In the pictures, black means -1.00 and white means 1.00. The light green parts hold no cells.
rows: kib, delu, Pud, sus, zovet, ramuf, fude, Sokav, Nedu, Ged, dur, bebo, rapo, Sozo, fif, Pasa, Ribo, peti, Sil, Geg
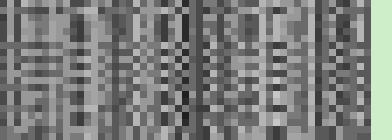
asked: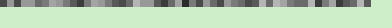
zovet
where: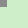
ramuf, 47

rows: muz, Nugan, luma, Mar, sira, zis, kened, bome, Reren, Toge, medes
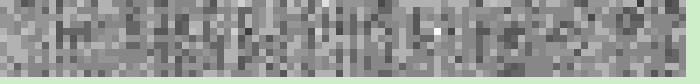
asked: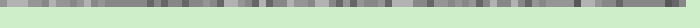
bome
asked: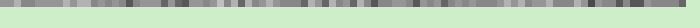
luma
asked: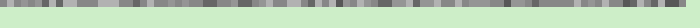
Nugan
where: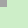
medes, 42
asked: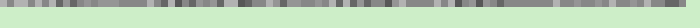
Reren
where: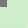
sira, 88

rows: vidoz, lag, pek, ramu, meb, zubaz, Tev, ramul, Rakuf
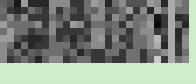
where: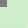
ramu, 20
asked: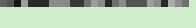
vidoz
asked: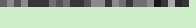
pek
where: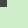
zubaz, 18
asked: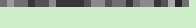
meb

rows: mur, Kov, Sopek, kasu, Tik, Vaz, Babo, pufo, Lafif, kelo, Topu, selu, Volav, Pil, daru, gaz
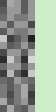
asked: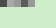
mur
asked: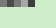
Pil
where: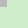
Topu, 1
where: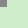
Lafif, 2

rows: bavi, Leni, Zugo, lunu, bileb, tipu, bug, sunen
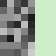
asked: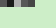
tipu
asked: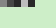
lunu
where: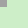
Zugo, 2
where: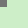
Leni, 4
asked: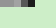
Zugo

